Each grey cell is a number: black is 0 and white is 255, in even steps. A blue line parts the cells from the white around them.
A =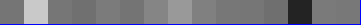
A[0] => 117
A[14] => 120
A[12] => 35
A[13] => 122
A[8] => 128

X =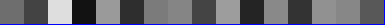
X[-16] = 110
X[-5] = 137
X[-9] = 133
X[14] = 135
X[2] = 222

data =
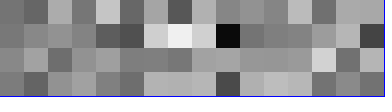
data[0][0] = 116
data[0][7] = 87
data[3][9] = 74
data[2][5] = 126
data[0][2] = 172
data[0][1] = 102
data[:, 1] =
[102, 136, 162, 100]
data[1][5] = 80
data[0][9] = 134
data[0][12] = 187
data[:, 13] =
[112, 156, 210, 115]
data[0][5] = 103
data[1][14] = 182
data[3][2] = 146
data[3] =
[124, 100, 146, 161, 128, 110, 179, 177, 182, 74, 176, 189, 183, 115, 138, 114]
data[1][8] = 208
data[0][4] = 197
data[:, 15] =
[168, 68, 181, 114]
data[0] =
[116, 102, 172, 118, 197, 103, 165, 87, 177, 134, 146, 133, 187, 112, 170, 168]

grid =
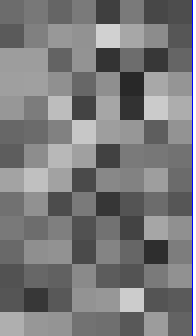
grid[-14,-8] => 108
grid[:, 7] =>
[77, 86, 101, 149, 173, 147, 114, 107, 86, 144, 125, 145, 90, 99]
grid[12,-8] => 85
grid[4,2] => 189
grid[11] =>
[82, 103, 97, 138, 92, 83, 122, 145]
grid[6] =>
[93, 141, 184, 160, 65, 122, 119, 114]
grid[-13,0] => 90
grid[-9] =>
[103, 107, 129, 199, 158, 151, 94, 147]
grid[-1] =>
[175, 151, 148, 114, 111, 88, 156, 99]
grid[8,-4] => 54
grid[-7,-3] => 130
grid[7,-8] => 163
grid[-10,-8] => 151
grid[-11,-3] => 40
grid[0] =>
[108, 120, 101, 122, 63, 122, 71, 77]
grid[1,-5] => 146
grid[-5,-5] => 81
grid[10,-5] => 74
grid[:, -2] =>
[71, 140, 55, 168, 203, 94, 119, 158, 108, 166, 46, 122, 84, 156]
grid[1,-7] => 128
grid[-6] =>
[113, 145, 76, 122, 54, 84, 108, 86]
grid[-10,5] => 50
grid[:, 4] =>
[63, 209, 51, 143, 166, 158, 65, 136, 54, 114, 132, 92, 151, 111]
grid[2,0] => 157
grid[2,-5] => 147
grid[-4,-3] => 102

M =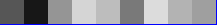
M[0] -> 86
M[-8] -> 23
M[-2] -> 179

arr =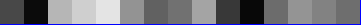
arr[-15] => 72
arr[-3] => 148
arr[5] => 147
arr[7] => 113

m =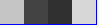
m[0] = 197
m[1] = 67

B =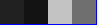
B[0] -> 33
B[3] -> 111
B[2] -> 195

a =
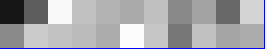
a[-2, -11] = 22
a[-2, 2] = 249
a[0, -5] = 192
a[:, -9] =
[249, 194]
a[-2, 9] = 104
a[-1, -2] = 165
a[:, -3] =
[163, 193]
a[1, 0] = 138

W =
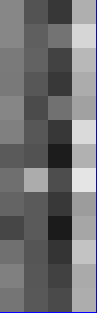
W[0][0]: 135
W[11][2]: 65
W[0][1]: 83
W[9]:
[70, 90, 27, 166]
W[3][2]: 56
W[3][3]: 172
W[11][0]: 128
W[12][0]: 117
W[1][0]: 135
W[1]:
[135, 95, 115, 214]
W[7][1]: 172
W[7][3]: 229
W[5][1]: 87
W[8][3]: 156
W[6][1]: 82
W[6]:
[90, 82, 28, 177]
